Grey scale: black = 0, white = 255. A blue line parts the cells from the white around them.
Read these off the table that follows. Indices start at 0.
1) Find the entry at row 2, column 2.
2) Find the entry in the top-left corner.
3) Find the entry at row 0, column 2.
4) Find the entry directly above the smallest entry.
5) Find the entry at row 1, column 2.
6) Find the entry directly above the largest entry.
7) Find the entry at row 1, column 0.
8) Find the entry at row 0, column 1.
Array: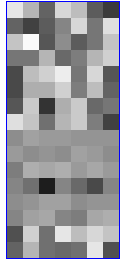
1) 86
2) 230
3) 99
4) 167
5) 92
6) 65
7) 99
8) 181

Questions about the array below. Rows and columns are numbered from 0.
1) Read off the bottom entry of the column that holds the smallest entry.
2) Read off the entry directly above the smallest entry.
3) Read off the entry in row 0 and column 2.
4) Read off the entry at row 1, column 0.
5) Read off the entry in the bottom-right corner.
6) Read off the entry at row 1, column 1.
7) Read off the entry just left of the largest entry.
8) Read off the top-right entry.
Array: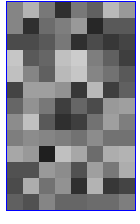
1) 133
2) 133
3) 120
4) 133
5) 126
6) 47
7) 192
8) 153

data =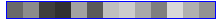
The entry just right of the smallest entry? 162
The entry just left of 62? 140

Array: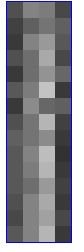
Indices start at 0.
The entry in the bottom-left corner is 88
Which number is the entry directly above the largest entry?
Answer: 147
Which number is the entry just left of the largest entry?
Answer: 124
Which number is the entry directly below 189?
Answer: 181
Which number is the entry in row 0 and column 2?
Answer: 124
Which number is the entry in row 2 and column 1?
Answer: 131
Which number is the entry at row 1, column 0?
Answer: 65
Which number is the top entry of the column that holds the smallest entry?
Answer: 72
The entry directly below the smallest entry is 57
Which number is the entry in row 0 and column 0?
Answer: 80
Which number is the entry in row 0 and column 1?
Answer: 131
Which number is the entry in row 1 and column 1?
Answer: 96
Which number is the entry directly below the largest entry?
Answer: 103

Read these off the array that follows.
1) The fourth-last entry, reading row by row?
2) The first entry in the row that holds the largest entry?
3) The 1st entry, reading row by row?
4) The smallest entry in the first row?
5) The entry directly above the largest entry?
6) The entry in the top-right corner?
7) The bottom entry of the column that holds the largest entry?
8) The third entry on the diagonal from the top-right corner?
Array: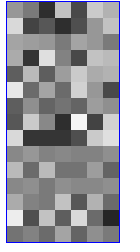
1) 164
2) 87
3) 151
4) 46
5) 100
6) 178
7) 100
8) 164

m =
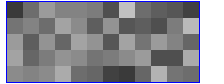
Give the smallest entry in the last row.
58
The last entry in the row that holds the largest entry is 65
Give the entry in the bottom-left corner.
139
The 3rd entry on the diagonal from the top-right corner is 155
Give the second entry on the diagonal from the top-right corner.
124
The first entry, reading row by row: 58
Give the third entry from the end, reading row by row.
179
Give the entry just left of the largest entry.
79
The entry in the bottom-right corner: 109
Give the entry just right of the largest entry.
109
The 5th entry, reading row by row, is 131
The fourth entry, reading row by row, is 131
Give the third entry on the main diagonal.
147

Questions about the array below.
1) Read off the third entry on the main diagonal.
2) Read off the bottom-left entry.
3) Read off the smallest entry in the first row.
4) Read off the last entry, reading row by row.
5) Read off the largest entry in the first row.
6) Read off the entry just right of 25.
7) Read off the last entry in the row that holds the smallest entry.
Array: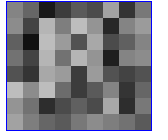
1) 189
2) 162
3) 25
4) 90
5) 162
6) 60
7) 132

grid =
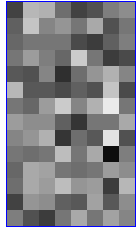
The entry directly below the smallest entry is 156
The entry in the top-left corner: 66
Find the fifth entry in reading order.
66
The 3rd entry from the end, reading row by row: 118
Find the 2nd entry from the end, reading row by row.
162
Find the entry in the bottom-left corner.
126
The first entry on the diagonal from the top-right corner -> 141
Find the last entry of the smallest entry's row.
126
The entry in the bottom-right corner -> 133
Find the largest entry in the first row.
183
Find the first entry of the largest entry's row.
118
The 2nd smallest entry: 47
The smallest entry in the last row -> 60
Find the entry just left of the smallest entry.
169
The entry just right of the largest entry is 118
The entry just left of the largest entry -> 177
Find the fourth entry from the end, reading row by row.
169
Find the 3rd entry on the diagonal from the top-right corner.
60
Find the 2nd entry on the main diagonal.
196
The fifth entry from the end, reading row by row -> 118
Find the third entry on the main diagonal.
118
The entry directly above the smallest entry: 226
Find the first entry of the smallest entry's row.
118
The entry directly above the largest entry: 196
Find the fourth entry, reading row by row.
110

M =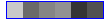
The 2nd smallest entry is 81
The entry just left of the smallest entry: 146
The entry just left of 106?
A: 201

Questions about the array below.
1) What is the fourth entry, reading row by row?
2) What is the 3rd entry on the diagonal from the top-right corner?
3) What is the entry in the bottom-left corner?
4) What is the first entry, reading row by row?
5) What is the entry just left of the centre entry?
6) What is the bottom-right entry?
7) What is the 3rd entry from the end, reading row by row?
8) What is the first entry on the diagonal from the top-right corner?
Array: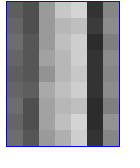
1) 199
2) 206
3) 109
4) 94
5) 147
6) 134
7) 206
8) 134

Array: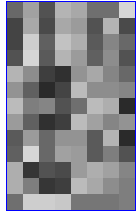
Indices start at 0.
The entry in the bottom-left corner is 111
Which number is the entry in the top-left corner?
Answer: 104
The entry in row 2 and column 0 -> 68
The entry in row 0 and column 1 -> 161
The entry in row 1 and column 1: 168
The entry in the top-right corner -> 214
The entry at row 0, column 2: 82
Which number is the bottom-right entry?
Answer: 126
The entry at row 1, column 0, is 68
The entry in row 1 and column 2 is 74
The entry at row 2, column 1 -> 206
